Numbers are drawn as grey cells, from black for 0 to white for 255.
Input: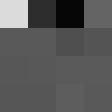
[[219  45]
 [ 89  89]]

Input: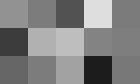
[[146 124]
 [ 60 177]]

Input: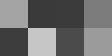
[[164  58]
 [ 61 198]]

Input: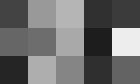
[[ 67 153]
 [102 109]]

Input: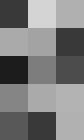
[[ 57 212]
 [170 163]]

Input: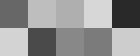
[[103 190]
 [211  74]]

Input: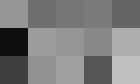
[[150 110]
 [ 14 156]]
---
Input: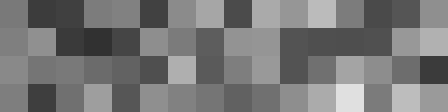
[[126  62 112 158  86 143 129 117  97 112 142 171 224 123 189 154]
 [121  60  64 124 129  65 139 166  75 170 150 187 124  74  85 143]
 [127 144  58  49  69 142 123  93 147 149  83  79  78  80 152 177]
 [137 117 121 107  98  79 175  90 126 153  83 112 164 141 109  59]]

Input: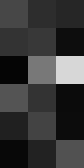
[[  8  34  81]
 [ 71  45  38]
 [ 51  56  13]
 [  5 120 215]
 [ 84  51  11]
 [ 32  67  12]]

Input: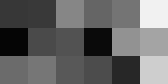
[[107 118  88  76  39 206]
 [ 55  57 134 101 116 241]
 [  5  74  82  10 146 164]]

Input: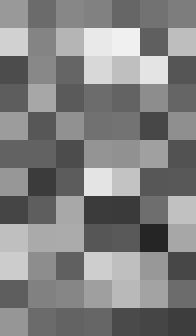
[[150 107  99 102  74  69  61]
 [153 107 135 129 102 114 125]
 [209 132 181 233 240  95 190]
 [ 76 136 101 216 191 228  85]
 [ 93 167  90 108  99 141 101]
 [156  87 145 113 115  71 143]
 [ 98  98  76 148 145 160  82]
 [151  59  92 228 195  87  88]
 [ 69  94 168  59  58 110 193]
 [191 170 171  86  89  37 167]
 [204 141  96 206 191 152  71]
 [ 94 129 134 159 185 163 108]]

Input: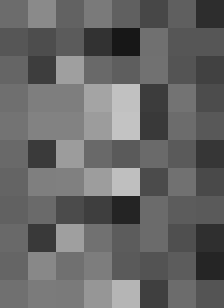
[[112 123 122 150 181  63 108  84]
 [108 138  98 122  96  71  95  45]
 [ 86  77  91  50  23 112  86  86]
 [101  61 159 105  94 113  84  65]
 [111 126 126 164 193  60 115  76]
 [115 130 130 156 195  57 108  88]
 [105  58 156 105  90 106  90  54]
 [100 127 128 157 191  75 113  73]
 [ 97 106  75  62  36 107  92  90]
 [105  57 159 113  92 107  79  47]
 [101 136 112 125  90  83  92  37]]

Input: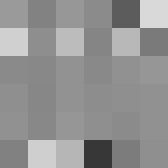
[[129 207 182  55 124 143]
 [154 130 151 139  92 217]
 [208 142 188 133 184 122]
 [138 136 146 137 145 150]
 [143 135 146 141 143 145]
 [145 136 150 143 139 145]]

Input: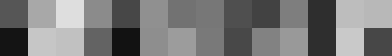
[[ 20 198 193  99  18 142 156 121  72 130 153  46 201  71]
 [ 86 168 222 139  71 144 114 119  79  66 126  46 189 184]]

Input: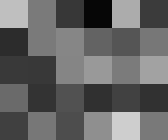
[[ 64 119  77 143 206 121]
 [191 122  55   6 172  59]
 [ 44 122 134  99  85 119]
 [ 57  56 133 153 123 162]
 [106  51  81  48  65  49]]

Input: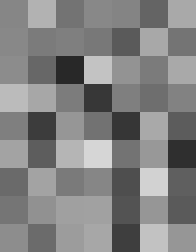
[[141 107 156 167  62 194 150]
 [134 178 115 136 132 100 169]
 [136 123 127 120  90 168 116]
 [140 103  40 195 147 123 169]
 [187 167 124  55 127 110 130]
 [127  60 150 114  54 169  92]
 [163  93 181 214 115 152  47]
 [106 163 122 134  78 210  95]
 [117 145 160 161  83 150  90]]
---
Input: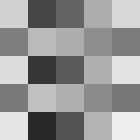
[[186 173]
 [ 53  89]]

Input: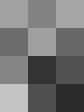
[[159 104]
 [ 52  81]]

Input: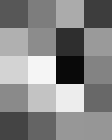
[[140  46]
 [245   9]]

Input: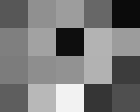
[[162  14]
 [142 146]]

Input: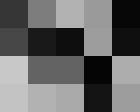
[[25 14]
 [99 99]]

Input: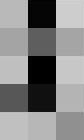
[[ 94 165]
 [  0 199]]
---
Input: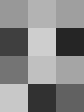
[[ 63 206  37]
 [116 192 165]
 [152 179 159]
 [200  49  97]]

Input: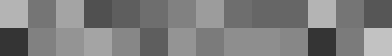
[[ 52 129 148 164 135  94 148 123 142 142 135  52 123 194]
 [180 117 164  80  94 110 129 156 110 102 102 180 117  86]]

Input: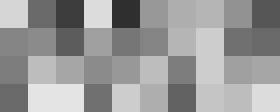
[[105 228 228 112 205 174  98 197 189 220]
 [125 189 166 139 152 189 125 205 159 166]
 [132 139  92 159 118 132 181 205 112 105]
 [213 105  60 220  47 152 174 181 146  86]]

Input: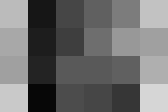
[[160  35  89  89  96 175]
 [168  29  62 110 152 160]
 [187  22  70  96 124 194]
 [201   7  76  70  54 214]]

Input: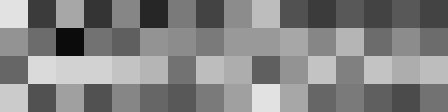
[[102 218 210 210 195 181 114 189 173  95 147 195 128 195 173 189]
 [147 108  11 114  95 147 140 122 153 153 167 134 181 108 140 108]
 [203  81 160  81 134 102  88 122 160 226 167 102 122  95  75 114]
 [226  59 167  52 134  38 122  67 140 189  81  59  88  67  88  67]]

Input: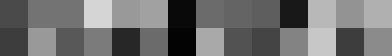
[[ 61 153  88 123  39 107   3 169  82  68 131 199  61 139]
 [ 74 115 115 213 153 161   9 107 100  94  24 184 147 176]]
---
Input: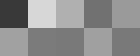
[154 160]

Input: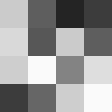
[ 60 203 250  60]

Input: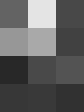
[ 72 169  40]

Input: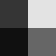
[227  16]

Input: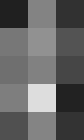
[ 49 145 111]

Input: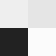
[229  34]

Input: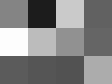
[ 97 145  85]

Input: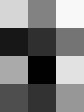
[248  47 170]
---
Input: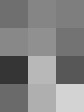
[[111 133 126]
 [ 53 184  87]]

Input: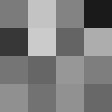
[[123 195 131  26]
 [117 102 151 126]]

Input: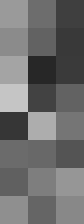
[[154 109  63]
 [164  39  58]
 [ 54 173 117]
 [ 96 126 150]]

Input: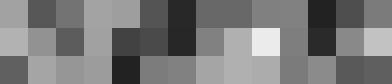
[[162  87 115 163 158  84  40 104 104 128 129  34  78 123]
 [ 96 165 150 156  34 124 129 165 176 172 123 139  89  95]]

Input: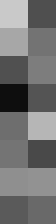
[[201  79]
 [ 80 125]
 [110 182]
 [143 146]]

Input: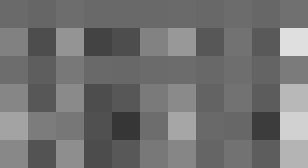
[[106 102 109 105 105 105 106 104 108 103 112]
 [109  94 120 105 104 107 108 104 110 100 123]
 [163 124 119  80  54 109 166 105 103  60 209]]
